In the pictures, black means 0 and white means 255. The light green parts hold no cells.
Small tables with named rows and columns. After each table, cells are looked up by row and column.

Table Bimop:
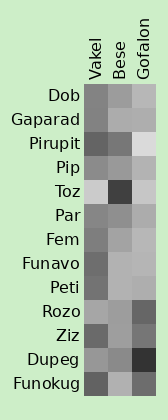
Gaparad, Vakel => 130
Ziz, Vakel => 106
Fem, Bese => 163
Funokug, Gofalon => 109
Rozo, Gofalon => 102
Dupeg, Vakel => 151
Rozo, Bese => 157
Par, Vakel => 134
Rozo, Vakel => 166
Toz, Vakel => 203
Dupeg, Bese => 138
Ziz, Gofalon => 118
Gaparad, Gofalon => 174
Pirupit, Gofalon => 218
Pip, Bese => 153
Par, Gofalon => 172

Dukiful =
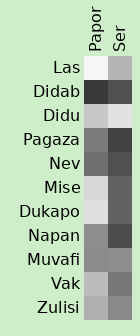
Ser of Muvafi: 143
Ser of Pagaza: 66
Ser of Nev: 80
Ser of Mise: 98
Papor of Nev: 111
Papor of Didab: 57
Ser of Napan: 77
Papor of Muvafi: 139

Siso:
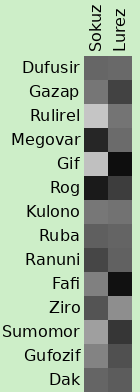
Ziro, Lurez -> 142
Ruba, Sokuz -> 95
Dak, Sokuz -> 101
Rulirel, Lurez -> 116
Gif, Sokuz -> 192
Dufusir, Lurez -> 105
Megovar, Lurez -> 107
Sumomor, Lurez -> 54
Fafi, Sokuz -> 128
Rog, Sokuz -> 26
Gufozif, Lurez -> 80
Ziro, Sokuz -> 84
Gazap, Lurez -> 66
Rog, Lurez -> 61
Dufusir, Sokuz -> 102
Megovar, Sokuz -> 38
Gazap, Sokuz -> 118

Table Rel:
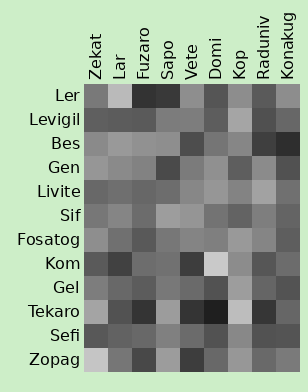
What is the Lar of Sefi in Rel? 98
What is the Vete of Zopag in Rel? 61
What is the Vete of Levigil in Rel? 125
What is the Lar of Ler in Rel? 186
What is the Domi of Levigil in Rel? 93
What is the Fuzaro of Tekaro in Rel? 52
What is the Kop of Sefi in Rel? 136
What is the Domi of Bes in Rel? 117
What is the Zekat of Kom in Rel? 90
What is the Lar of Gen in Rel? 138
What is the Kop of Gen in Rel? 94
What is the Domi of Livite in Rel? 150
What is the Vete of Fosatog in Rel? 132
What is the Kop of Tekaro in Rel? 189
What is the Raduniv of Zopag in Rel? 105
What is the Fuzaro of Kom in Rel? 109
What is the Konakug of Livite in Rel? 112
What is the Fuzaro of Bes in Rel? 145
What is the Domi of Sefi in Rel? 82

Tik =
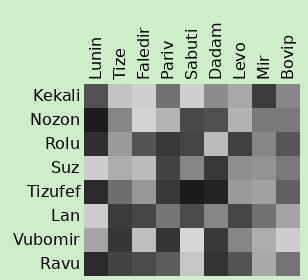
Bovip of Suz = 121
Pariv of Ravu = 93
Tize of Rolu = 155
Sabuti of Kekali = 207
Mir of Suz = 147
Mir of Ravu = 169
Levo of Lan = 70
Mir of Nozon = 121
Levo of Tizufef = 154
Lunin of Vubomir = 165
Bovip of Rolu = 86

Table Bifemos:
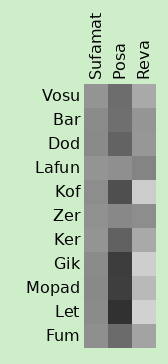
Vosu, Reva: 169
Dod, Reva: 151
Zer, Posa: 136
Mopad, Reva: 185
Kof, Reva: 204
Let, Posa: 49
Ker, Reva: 169
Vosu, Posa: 109

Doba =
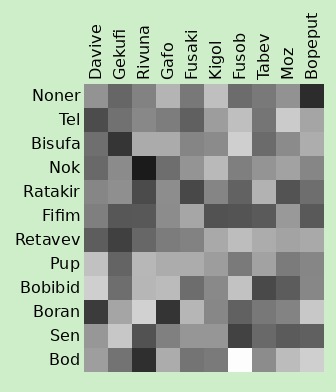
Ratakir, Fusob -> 98
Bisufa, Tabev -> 107
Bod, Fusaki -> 116
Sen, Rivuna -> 82
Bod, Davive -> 158
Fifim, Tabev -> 90
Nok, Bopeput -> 134
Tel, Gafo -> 125
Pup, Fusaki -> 172
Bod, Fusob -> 253
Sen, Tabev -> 105
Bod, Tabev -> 140
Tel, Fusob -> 191
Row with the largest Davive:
Bobibid

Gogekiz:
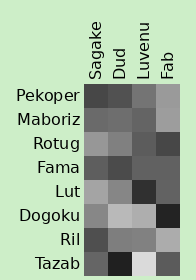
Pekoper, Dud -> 81
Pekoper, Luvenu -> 116
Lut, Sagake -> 164
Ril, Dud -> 126
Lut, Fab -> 98
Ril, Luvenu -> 129
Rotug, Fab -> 71
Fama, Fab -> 97
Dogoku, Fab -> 35
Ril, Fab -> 172
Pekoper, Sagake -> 71
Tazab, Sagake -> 101
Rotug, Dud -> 128
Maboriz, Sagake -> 106

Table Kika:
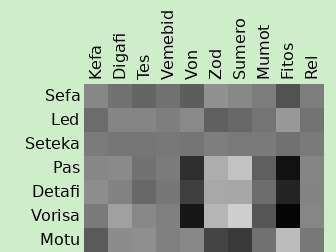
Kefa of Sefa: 135
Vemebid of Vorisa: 128
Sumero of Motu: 58
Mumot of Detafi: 109
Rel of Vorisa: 134
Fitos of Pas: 17
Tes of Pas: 114
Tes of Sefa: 101

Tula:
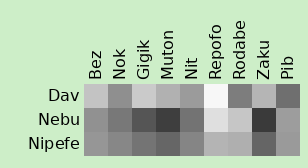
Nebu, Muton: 62
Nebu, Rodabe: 198
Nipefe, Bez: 150
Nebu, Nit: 115
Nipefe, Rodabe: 175
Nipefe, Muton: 102
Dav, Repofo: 247
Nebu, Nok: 120
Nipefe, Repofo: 180

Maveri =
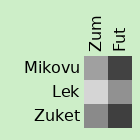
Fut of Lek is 145
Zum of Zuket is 138
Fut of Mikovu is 66
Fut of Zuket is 63
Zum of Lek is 213
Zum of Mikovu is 160

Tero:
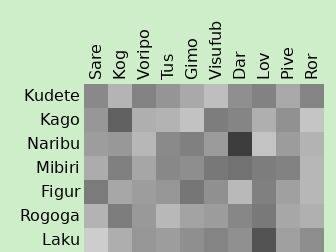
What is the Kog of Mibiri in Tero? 128
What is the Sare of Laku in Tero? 205
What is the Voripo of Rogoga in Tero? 153
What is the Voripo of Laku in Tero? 150
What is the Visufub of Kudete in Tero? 190
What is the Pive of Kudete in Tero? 168
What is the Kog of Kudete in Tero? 180
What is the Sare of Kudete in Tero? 137
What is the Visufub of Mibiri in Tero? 120
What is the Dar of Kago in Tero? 133
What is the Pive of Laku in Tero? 159
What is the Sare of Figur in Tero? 123
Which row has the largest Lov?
Naribu

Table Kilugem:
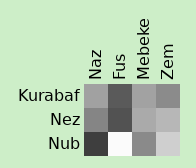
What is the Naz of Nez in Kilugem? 133
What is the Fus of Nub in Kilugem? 251
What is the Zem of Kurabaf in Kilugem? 139
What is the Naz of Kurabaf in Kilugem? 161
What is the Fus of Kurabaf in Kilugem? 90
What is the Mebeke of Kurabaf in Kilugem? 162
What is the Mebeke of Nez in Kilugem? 170
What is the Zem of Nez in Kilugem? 183
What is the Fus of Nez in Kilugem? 82
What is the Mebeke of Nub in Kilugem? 138
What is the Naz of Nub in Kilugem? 62
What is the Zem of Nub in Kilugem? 207
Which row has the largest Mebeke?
Nez

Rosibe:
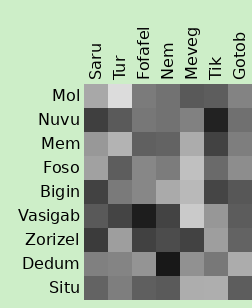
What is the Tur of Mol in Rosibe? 220
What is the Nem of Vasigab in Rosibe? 67
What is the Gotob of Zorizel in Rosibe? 99
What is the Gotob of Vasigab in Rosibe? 92
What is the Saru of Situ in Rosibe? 99
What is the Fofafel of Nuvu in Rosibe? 119
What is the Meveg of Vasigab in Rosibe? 202
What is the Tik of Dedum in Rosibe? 120
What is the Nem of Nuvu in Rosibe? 114
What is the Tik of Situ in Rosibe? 174
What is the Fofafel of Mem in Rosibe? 96
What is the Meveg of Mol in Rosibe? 89
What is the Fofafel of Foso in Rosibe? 135
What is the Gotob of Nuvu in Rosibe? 112
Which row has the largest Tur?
Mol

